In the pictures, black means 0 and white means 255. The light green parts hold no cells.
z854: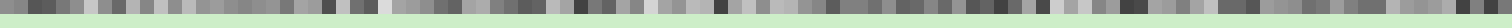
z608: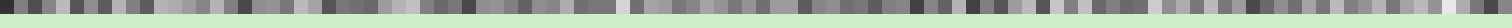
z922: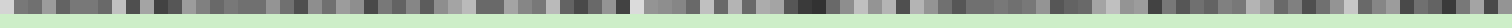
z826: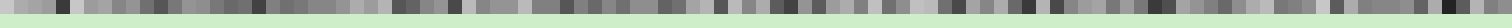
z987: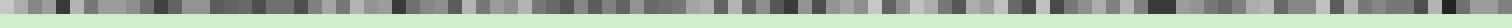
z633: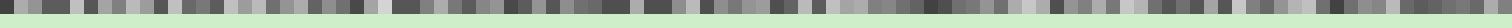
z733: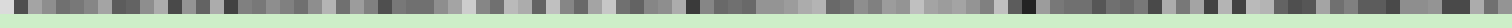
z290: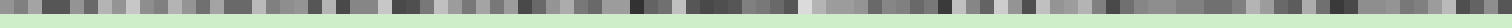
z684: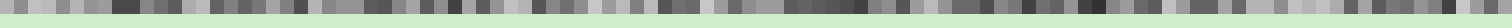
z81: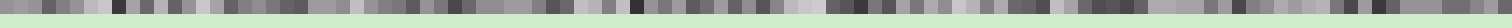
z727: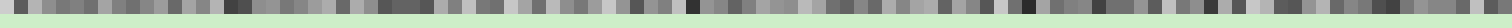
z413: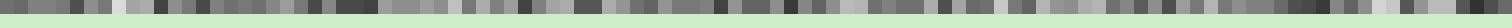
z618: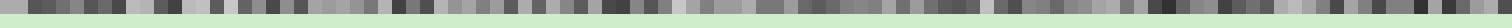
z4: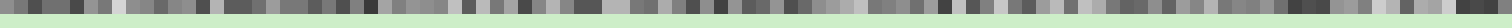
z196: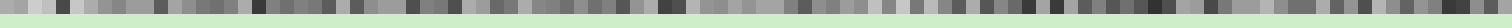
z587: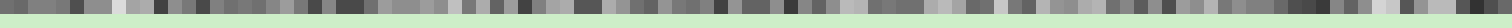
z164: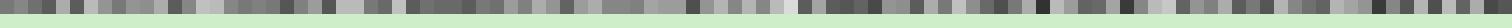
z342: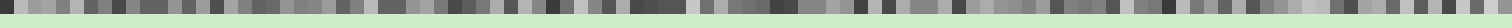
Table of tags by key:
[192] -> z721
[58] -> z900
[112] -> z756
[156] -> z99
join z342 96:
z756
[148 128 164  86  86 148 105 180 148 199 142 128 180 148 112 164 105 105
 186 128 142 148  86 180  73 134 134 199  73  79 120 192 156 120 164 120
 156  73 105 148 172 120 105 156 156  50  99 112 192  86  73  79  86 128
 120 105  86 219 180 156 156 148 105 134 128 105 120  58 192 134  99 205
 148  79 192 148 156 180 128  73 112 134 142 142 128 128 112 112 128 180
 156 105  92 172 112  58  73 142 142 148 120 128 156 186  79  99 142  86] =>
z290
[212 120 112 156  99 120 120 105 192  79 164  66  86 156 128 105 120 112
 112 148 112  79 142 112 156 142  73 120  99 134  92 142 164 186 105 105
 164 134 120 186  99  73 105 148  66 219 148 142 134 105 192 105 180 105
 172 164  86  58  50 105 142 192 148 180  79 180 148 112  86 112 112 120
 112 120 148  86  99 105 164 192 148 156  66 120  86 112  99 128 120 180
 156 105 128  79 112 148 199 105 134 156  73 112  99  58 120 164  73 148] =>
z922

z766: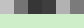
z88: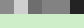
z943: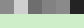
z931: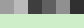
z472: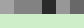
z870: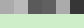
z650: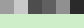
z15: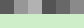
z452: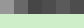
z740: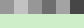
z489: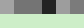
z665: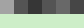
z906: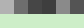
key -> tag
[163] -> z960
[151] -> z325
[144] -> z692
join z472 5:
z325
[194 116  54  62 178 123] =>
z766
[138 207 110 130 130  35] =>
z88
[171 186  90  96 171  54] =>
z870
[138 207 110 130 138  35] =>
z943
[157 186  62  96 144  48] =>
z931
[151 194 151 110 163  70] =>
z740

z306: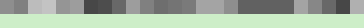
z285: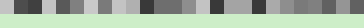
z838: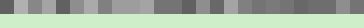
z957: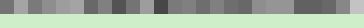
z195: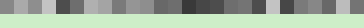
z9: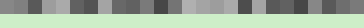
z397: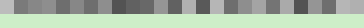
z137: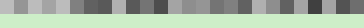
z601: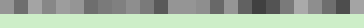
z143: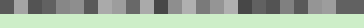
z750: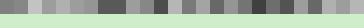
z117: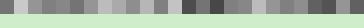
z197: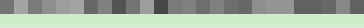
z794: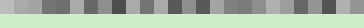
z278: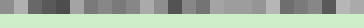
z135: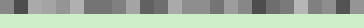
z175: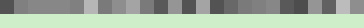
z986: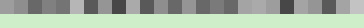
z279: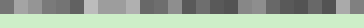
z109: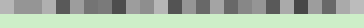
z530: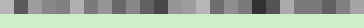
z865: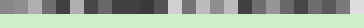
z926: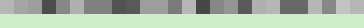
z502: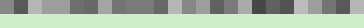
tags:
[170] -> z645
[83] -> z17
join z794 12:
z645
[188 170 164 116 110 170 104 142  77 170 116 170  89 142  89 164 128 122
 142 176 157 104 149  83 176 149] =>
z794
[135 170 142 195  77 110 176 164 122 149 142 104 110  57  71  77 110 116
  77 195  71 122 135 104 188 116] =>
z195
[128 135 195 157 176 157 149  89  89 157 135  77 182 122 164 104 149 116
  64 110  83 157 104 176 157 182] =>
z750
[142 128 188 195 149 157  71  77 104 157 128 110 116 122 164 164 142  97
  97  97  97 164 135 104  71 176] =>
z306
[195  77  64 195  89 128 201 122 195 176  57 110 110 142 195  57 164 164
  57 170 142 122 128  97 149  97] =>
z285

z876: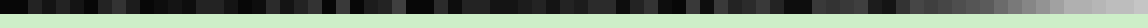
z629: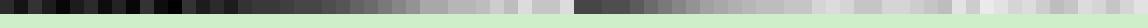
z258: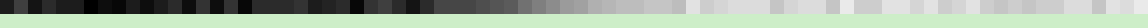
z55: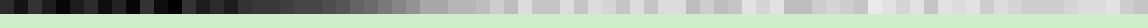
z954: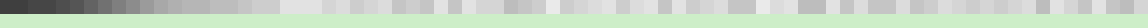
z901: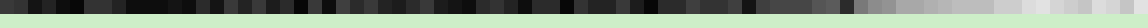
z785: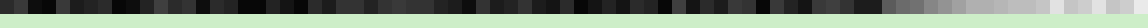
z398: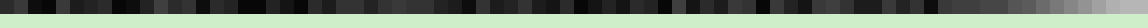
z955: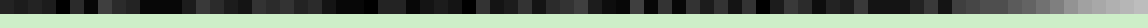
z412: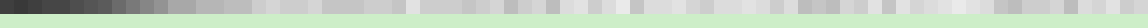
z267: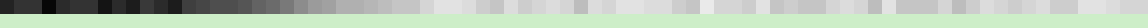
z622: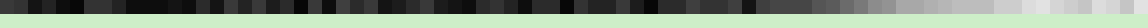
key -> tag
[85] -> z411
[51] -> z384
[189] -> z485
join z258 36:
z411
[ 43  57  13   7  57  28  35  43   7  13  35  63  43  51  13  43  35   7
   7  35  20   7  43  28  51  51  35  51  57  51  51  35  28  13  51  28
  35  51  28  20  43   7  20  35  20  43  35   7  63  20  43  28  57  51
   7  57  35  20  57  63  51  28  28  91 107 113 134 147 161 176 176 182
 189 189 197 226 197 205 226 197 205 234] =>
z785
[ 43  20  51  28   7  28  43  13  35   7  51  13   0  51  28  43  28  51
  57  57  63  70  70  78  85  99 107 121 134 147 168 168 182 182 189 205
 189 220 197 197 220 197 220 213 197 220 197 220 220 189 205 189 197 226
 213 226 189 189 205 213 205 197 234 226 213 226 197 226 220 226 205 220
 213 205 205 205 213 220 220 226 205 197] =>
z55
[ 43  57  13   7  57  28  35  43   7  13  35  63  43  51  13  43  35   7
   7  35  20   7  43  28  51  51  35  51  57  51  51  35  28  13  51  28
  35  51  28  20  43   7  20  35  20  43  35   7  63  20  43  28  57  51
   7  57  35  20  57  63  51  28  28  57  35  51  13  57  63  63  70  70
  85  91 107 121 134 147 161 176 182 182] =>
z398
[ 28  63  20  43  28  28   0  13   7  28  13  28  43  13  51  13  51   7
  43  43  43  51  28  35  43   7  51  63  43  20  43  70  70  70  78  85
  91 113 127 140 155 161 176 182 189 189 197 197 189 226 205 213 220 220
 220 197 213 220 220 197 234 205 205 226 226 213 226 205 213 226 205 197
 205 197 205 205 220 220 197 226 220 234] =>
z258

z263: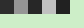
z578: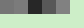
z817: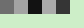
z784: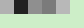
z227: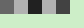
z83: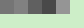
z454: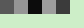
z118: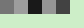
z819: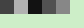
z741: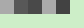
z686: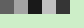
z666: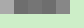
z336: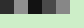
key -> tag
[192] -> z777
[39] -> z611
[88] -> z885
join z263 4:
z777
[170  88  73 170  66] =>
z741
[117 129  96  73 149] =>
z83

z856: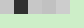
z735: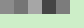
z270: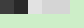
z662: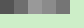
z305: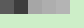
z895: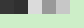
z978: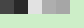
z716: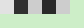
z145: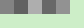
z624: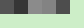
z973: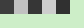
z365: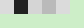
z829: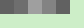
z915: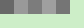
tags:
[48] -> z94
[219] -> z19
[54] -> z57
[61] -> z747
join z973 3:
z57
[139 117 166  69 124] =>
z735
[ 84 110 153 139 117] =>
z662

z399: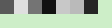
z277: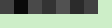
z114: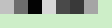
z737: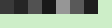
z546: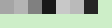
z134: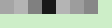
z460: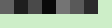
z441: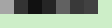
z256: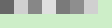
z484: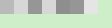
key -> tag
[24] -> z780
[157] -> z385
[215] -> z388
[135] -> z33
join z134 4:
z780
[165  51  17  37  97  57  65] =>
z441
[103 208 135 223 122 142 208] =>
z256
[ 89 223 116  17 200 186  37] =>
z399

